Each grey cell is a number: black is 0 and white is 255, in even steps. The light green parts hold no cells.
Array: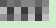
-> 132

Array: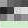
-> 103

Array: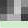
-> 100

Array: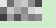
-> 201

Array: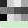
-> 208

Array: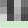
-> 60
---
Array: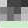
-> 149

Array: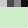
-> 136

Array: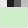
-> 95

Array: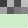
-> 121

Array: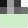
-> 102

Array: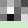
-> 90

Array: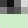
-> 86

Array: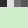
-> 113
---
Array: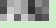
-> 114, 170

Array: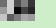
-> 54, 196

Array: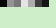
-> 21, 5

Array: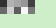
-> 65, 106

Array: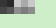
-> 200, 70

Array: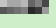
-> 71, 86

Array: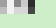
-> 45, 189

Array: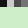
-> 115, 18
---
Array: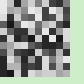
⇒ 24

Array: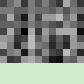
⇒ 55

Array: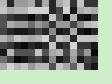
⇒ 211

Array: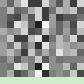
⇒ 172

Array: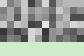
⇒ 128

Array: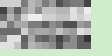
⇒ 224

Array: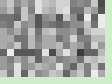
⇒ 128

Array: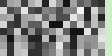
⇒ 49
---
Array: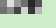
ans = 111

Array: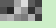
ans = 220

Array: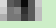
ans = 9

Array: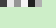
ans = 245

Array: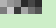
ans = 43

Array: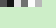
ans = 112

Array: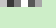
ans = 253

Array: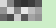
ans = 50
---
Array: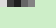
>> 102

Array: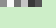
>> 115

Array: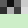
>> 61

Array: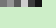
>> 89

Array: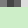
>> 125

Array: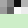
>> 125

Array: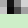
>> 73

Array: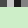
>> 129
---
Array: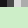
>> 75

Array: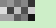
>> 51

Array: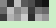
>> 35

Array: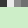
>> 112

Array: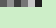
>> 61

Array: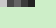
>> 59
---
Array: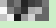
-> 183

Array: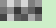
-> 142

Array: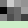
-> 119

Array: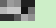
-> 103

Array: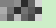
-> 129

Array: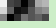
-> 241
